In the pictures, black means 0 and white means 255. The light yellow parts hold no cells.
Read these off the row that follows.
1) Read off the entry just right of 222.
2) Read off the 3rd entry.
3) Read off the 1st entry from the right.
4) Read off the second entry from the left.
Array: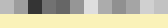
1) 172
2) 52
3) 194
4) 157

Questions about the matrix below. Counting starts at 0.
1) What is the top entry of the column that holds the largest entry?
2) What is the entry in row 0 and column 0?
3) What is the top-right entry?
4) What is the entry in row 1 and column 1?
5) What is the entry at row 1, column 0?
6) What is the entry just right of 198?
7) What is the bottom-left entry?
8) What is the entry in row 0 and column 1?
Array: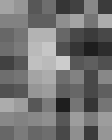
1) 53
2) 164
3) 59
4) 130
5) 130
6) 80
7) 103
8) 150

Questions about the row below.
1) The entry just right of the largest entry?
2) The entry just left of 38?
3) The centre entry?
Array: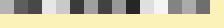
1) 131
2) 152
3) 66
